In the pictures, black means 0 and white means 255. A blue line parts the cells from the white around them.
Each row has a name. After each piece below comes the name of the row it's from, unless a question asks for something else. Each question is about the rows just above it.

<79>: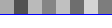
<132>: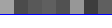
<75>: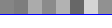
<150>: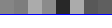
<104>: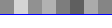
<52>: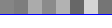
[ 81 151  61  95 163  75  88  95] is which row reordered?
<132>
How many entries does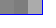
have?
3
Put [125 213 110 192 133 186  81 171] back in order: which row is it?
<79>
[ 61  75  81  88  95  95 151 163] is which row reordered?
<132>
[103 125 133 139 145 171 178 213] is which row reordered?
<75>
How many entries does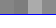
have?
4
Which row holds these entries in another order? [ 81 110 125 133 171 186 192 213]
<79>

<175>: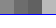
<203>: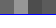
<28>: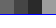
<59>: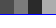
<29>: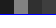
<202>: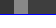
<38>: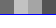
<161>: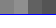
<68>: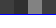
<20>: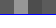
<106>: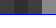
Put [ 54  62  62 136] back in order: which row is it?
<202>
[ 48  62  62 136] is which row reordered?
<106>
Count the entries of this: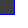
1
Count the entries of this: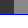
2
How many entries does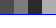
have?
4
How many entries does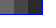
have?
3
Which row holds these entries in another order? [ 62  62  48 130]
<68>

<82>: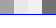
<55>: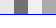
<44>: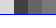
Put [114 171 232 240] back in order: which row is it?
<55>
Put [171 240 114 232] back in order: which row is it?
<55>
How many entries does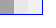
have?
3

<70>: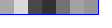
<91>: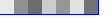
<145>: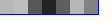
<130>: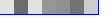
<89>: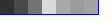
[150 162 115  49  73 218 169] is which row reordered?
<70>
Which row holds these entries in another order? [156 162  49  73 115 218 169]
<89>
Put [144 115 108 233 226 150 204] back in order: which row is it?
<91>

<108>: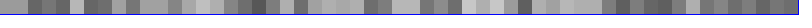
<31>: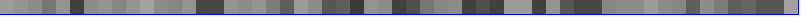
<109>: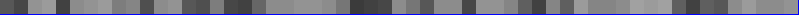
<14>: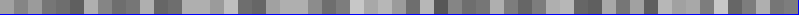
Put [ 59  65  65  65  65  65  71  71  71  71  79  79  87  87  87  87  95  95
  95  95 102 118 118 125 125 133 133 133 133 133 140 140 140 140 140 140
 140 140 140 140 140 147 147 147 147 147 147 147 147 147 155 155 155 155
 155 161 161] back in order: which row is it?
<31>
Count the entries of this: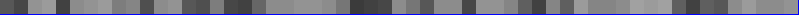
57
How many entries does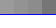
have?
4
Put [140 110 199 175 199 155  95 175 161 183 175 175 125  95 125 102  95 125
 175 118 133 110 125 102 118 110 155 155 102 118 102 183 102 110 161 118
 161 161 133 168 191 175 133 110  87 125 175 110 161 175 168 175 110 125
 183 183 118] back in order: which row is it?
<108>

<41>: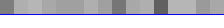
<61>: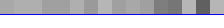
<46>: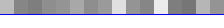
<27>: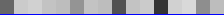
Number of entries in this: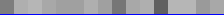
16
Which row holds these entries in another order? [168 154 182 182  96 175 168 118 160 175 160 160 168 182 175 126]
<41>
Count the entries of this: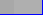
3
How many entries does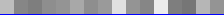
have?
16
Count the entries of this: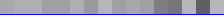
16
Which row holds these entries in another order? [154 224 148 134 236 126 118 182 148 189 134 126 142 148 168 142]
<46>

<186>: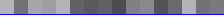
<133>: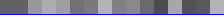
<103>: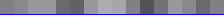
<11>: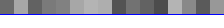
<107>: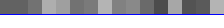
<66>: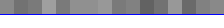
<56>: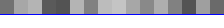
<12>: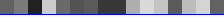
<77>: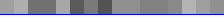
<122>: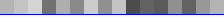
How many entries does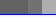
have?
4
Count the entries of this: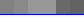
6
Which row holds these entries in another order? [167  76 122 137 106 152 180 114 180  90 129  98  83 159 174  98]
<133>
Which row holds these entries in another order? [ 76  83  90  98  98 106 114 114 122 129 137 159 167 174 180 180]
<107>

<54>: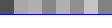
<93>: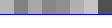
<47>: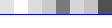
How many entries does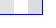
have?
3
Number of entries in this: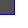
1
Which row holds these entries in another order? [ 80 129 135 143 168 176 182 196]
<93>

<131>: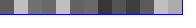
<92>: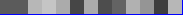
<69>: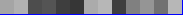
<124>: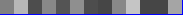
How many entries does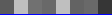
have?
8
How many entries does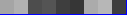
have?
9
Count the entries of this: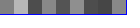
9

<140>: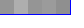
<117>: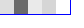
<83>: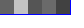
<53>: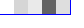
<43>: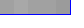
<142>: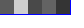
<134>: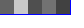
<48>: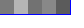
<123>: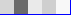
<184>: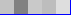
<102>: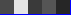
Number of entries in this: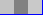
3
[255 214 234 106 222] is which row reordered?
<117>
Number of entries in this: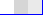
3

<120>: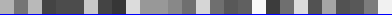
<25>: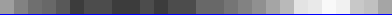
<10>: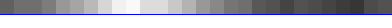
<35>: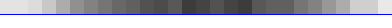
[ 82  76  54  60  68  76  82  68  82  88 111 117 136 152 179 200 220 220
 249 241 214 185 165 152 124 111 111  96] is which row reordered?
<10>
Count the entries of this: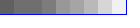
9
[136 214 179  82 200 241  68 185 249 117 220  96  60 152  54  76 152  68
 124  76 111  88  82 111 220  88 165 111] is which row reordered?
<120>
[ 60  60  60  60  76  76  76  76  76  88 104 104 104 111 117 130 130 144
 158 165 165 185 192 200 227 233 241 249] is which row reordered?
<25>

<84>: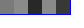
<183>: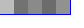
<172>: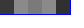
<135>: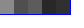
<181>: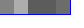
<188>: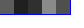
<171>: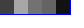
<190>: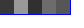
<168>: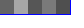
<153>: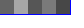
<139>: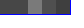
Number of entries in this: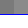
2
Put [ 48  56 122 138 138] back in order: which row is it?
<172>
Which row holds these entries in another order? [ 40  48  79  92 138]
<135>
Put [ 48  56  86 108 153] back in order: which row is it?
<190>
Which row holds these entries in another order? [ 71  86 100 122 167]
<153>

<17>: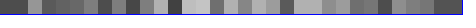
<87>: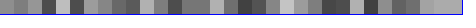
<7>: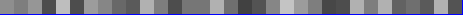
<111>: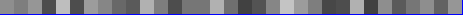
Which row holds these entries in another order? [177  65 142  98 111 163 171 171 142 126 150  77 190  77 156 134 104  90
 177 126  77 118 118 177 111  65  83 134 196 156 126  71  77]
<87>
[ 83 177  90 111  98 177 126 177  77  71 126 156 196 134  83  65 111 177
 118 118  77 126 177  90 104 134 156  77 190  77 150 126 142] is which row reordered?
<7>
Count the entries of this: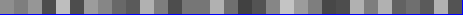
33

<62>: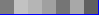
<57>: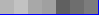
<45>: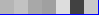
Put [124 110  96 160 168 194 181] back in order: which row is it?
<57>
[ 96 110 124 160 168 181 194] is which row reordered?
<57>

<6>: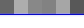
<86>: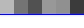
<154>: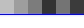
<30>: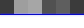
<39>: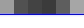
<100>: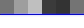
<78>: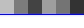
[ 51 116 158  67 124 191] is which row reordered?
<78>
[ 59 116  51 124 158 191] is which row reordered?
<154>
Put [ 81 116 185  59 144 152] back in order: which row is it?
<86>
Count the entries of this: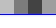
4
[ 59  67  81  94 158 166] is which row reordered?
<39>
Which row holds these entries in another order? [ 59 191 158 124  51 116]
<154>

